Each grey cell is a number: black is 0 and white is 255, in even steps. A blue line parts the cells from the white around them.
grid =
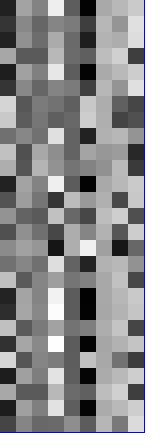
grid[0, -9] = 33
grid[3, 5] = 95
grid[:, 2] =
[131, 102, 109, 90, 128, 102, 123, 118, 113, 168, 180, 131, 117, 90, 112, 150, 112, 133, 132, 136, 122, 137, 133, 126, 90, 127, 104]
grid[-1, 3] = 106
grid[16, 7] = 184
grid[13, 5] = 71
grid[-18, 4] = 99
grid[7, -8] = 92
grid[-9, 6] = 168
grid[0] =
[33, 163, 131, 238, 93, 3, 169, 184, 202]
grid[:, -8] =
[163, 136, 145, 90, 161, 136, 87, 92, 135, 80, 85, 163, 157, 99, 144, 161, 134, 90, 164, 166, 90, 166, 85, 160, 90, 160, 133]
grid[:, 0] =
[33, 53, 34, 167, 30, 53, 213, 201, 112, 193, 174, 34, 83, 147, 80, 139, 113, 191, 35, 45, 192, 49, 213, 29, 168, 29, 69]
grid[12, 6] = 176
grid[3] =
[167, 90, 90, 184, 107, 95, 189, 208, 62]
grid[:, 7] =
[184, 149, 173, 208, 185, 148, 96, 68, 183, 156, 186, 184, 73, 206, 86, 22, 184, 193, 183, 179, 196, 178, 114, 185, 208, 185, 121]
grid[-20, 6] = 175
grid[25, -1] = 206
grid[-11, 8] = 146
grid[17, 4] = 117
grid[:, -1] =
[202, 224, 221, 62, 205, 224, 70, 80, 148, 40, 58, 202, 200, 79, 205, 103, 146, 71, 201, 197, 69, 196, 60, 206, 62, 206, 219]
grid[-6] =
[49, 166, 137, 254, 92, 4, 166, 178, 196]
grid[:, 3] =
[238, 133, 171, 184, 231, 132, 114, 95, 224, 142, 146, 239, 53, 193, 71, 21, 222, 158, 242, 252, 162, 254, 124, 227, 184, 226, 106]
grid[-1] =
[69, 133, 104, 106, 142, 92, 182, 121, 219]
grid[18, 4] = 92
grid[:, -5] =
[93, 123, 106, 107, 93, 123, 95, 104, 99, 99, 116, 92, 188, 104, 173, 174, 99, 117, 92, 92, 115, 92, 93, 94, 107, 94, 142]
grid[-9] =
[35, 164, 132, 242, 92, 2, 168, 183, 201]

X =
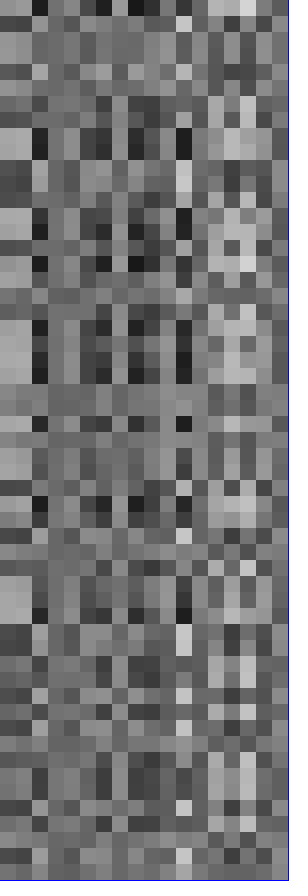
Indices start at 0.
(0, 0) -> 145
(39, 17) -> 140
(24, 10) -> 141
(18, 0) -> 116
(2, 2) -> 101
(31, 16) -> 135
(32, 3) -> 119
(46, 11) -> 146
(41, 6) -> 62
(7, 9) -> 60
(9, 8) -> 39
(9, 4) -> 141
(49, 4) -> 126
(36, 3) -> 110
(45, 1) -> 69
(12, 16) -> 72
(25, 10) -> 136
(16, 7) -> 152
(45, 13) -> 109
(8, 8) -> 45
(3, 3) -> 107
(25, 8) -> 117
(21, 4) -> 132
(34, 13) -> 89
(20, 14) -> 180
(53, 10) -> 97
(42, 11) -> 123
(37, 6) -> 95
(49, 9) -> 70
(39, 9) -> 104
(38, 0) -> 166
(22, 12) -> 126
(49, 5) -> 100
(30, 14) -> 77
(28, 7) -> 110
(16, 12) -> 103
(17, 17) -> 102
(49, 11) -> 76
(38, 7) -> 137
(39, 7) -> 102

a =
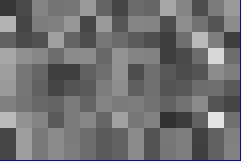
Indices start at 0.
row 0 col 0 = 54
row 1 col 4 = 150
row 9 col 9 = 82
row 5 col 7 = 142
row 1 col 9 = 132
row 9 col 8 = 139
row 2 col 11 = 110
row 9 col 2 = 121
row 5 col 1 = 117
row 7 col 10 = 50
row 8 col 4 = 123
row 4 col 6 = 111
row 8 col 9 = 83
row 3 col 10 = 62
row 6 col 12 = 138
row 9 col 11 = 126
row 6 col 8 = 124
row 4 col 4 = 64
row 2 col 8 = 91
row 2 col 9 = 79
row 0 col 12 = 78
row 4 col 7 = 146
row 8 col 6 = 89
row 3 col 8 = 132
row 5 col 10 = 84
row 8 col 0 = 71
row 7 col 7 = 161
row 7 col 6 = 102
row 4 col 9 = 111
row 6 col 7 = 122
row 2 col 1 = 74
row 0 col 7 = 68
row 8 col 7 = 99
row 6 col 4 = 123
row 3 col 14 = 109
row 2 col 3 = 160

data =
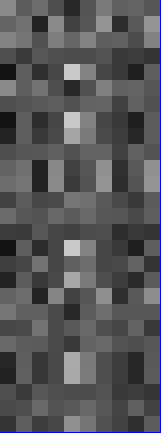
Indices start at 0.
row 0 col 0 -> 137
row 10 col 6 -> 145
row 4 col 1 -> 94
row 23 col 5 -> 123
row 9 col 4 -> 81
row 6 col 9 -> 81
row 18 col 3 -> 133
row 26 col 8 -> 46
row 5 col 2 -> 115
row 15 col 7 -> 56
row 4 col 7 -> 56
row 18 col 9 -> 141
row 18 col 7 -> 47
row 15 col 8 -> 30
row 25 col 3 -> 82
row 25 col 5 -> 104
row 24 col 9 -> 53
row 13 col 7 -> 86
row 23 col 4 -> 168
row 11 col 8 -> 84
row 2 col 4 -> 102
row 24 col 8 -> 61
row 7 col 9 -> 93
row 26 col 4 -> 144
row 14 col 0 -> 59
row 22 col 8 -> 38
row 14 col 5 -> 76
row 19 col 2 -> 96
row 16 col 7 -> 73
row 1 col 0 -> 101
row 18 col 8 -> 89
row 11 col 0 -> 109
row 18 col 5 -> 85
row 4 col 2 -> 47
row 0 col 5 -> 84
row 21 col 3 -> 75
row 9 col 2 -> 88
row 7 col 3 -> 70

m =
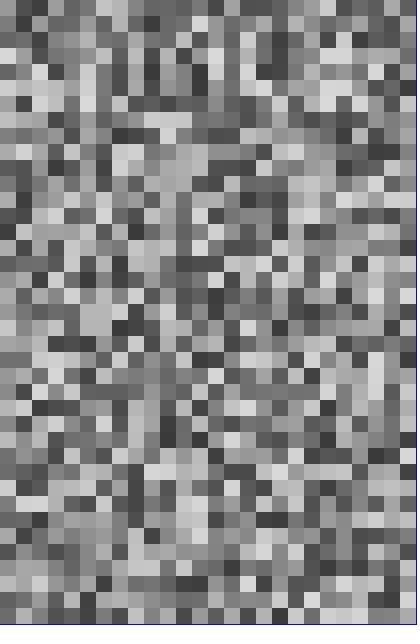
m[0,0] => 153
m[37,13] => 178
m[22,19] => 211
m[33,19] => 147
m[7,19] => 77
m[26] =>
[135, 75, 170, 207, 138, 101, 210, 85, 190, 163, 61, 106, 186, 102, 78, 114, 109, 153, 159, 89, 102, 188, 90, 148, 113, 191]
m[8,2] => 130
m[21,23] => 97
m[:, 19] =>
[157, 139, 166, 135, 180, 158, 179, 77, 129, 153, 155, 196, 186, 213, 70, 141, 89, 97, 157, 64, 95, 185, 211, 65, 114, 200, 89, 108, 68, 180, 98, 80, 86, 147, 77, 81, 86, 217, 109]
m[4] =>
[101, 132, 214, 70, 130, 203, 119, 78, 163, 58, 157, 128, 58, 205, 104, 213, 65, 70, 119, 180, 130, 150, 114, 215, 73, 161]
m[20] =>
[199, 135, 165, 194, 98, 181, 181, 58, 68, 88, 185, 176, 103, 153, 85, 213, 146, 60, 136, 95, 139, 153, 165, 168, 66, 188]
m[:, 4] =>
[99, 105, 146, 125, 130, 159, 113, 102, 79, 196, 87, 111, 199, 94, 159, 199, 201, 109, 209, 102, 98, 77, 191, 113, 200, 83, 138, 111, 195, 114, 186, 96, 162, 126, 97, 100, 124, 182, 96]
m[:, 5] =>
[118, 153, 179, 145, 203, 207, 217, 155, 167, 125, 157, 170, 147, 111, 194, 174, 85, 59, 134, 182, 181, 63, 145, 69, 97, 144, 101, 115, 112, 187, 201, 77, 155, 144, 135, 135, 164, 65, 67]
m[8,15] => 189
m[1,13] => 150
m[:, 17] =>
[96, 98, 64, 69, 70, 116, 202, 165, 146, 190, 135, 100, 70, 81, 61, 202, 90, 206, 158, 148, 60, 115, 167, 92, 120, 90, 153, 80, 110, 217, 183, 131, 61, 183, 136, 135, 147, 202, 59]
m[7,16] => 112
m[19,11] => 89
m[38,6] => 123
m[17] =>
[146, 170, 65, 205, 109, 59, 131, 66, 95, 153, 107, 96, 120, 210, 73, 183, 110, 206, 174, 97, 214, 127, 155, 187, 142, 131]
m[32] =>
[101, 104, 62, 136, 162, 155, 165, 126, 78, 158, 145, 191, 196, 73, 117, 143, 65, 61, 117, 86, 156, 138, 185, 206, 171, 191]
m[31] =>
[124, 210, 212, 178, 96, 77, 202, 87, 70, 119, 90, 200, 213, 124, 156, 93, 196, 131, 199, 80, 147, 83, 133, 90, 165, 98]
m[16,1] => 109
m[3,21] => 213
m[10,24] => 197
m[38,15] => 75
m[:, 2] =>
[63, 154, 67, 80, 214, 195, 210, 163, 130, 167, 147, 118, 139, 183, 159, 165, 110, 65, 170, 93, 165, 184, 201, 113, 214, 62, 170, 184, 126, 79, 88, 212, 62, 110, 112, 165, 204, 154, 127]
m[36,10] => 96
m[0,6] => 195
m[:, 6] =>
[195, 99, 115, 190, 119, 121, 116, 96, 131, 84, 67, 81, 198, 212, 88, 132, 181, 131, 186, 182, 181, 150, 96, 188, 95, 154, 210, 136, 82, 178, 94, 202, 165, 153, 174, 120, 63, 168, 123]
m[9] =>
[171, 210, 167, 91, 196, 125, 84, 200, 208, 118, 134, 169, 183, 143, 143, 123, 77, 190, 208, 153, 145, 107, 99, 62, 64, 130]
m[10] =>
[90, 82, 147, 60, 87, 157, 67, 208, 172, 135, 169, 174, 185, 80, 79, 69, 200, 135, 123, 155, 167, 63, 88, 96, 197, 162]
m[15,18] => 175
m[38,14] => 170
